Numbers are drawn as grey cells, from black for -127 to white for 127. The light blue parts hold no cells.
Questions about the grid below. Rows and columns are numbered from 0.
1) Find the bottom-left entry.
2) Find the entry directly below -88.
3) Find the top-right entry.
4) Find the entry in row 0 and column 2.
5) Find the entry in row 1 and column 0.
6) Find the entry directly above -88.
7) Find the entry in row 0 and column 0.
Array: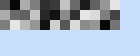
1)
-1
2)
-109
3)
101
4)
44
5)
44
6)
-79
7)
-41

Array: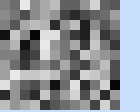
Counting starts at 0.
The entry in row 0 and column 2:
105
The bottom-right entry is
-30
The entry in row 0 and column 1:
-19
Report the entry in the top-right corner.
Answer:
-41
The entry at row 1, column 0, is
11
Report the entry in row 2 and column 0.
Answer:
0
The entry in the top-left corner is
0
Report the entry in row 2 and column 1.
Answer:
-41
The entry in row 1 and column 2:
-50
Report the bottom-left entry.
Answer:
61

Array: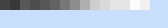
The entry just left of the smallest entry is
-60
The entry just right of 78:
90
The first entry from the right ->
113
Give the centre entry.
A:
14

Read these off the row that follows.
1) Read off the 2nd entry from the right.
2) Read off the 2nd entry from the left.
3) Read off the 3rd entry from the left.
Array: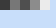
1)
12
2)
-8
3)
-48

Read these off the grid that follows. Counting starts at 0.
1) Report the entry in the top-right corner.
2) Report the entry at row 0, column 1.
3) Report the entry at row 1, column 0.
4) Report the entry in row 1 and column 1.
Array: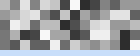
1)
25
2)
3
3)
25
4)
49
